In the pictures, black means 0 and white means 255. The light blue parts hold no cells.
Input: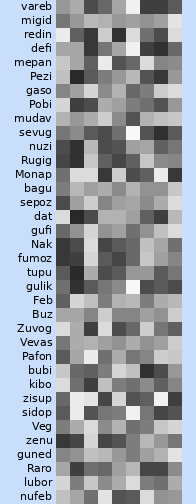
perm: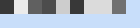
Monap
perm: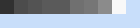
sevug
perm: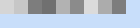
Veg

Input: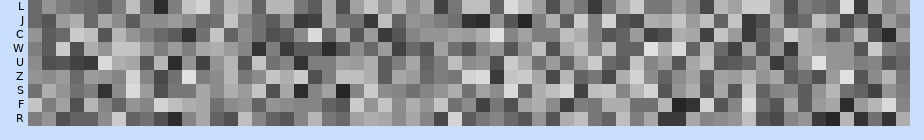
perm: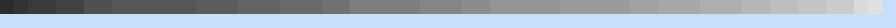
C
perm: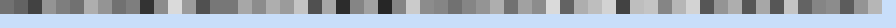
S
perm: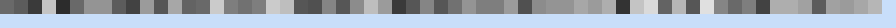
U
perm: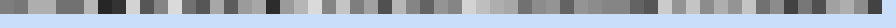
F
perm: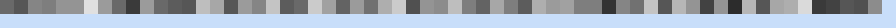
U

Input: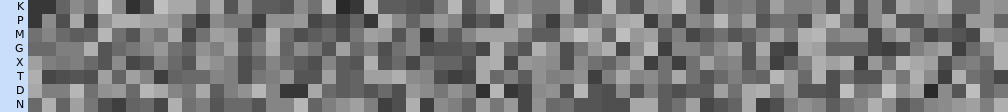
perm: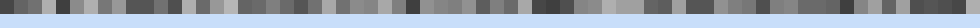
T
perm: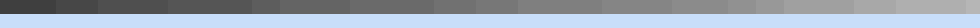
X
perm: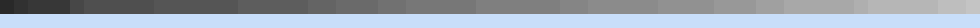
D
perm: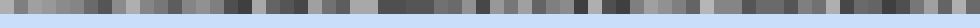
N
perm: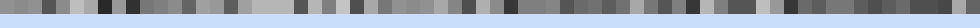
D
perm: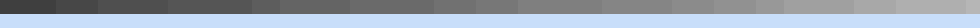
N
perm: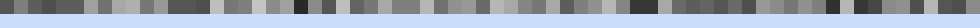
D

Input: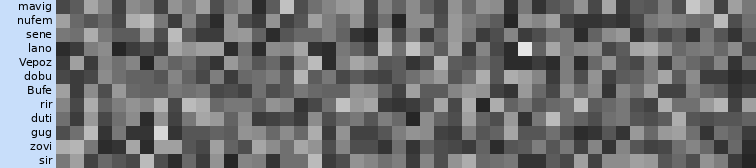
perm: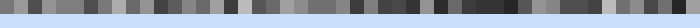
nufem
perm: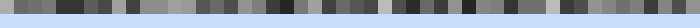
sir

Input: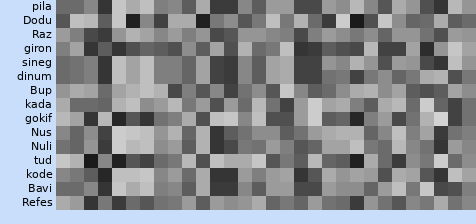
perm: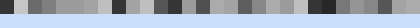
kode
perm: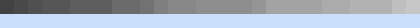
Bup
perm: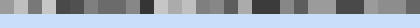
Bavi
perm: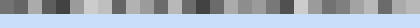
kada
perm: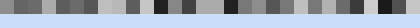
Dodu
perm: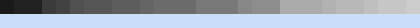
tud

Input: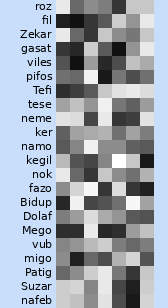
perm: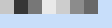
Patig
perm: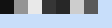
gasat
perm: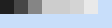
Suzar
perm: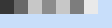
roz
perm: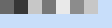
Zekar
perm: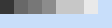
Zekar

